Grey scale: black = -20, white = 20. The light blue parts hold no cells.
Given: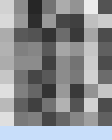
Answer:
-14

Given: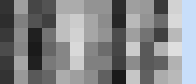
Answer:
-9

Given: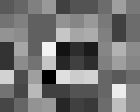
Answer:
0

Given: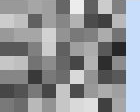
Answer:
6

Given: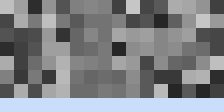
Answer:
-13

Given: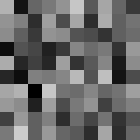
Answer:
-4
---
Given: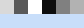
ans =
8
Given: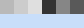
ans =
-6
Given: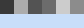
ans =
2
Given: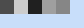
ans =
1
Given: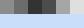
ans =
15
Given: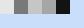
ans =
-17
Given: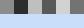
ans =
-2
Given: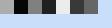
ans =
-4
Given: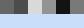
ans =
-1
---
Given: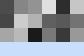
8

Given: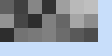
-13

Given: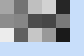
-8

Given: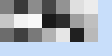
19

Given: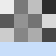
-2

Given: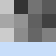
-5
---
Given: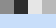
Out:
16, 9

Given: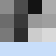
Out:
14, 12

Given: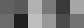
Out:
10, 8

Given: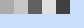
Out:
15, 11

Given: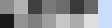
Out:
15, 11

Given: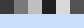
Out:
14, 10

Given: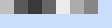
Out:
17, 10

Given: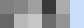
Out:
11, 9

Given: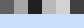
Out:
13, 9
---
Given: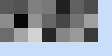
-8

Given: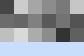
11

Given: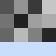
11

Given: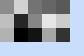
-6

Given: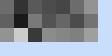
3

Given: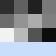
-1
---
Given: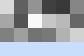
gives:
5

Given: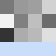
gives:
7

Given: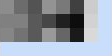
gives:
-2

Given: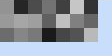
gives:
1

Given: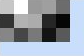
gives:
-9

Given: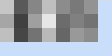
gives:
-9

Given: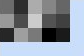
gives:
5
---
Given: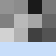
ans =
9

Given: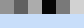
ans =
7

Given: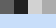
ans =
7

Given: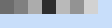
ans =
9

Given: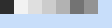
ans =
15

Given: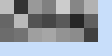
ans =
10

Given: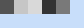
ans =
11
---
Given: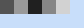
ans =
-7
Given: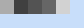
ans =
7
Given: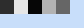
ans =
-13
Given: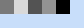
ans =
-1
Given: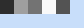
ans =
-13
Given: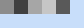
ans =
2
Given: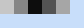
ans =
11
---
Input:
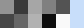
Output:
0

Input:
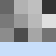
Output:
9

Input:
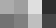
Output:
15

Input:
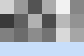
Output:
9

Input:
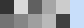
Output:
6

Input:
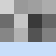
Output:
-11

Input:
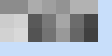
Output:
-3
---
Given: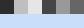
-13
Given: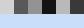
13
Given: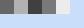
-4
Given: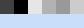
-10
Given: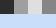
-13
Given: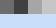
-3
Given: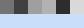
-2
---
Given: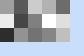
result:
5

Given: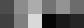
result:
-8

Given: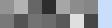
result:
3

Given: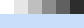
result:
20

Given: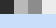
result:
-13

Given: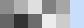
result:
2

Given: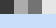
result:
-11

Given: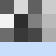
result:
-6
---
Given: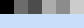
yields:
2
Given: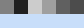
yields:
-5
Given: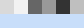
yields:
-12
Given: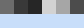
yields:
6
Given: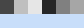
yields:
0
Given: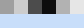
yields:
8
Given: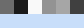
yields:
6
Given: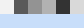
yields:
-12
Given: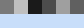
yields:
5
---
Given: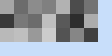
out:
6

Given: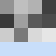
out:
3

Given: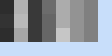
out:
-13

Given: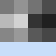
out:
-1

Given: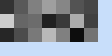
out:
-12

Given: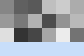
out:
1

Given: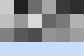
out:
12

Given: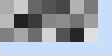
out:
7
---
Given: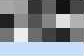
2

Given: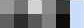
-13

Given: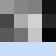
7

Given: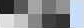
11

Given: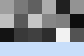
-6

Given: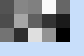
6
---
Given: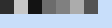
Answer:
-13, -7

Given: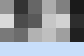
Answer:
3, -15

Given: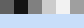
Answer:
-5, 5

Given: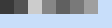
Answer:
-11, 5

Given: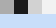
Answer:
7, 18

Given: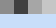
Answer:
2, 11

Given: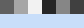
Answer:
-5, -10
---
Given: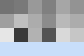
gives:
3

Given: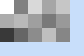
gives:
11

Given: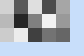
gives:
6

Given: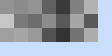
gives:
8

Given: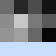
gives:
-17

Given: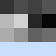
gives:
-7

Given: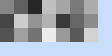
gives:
7

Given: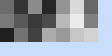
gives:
-4
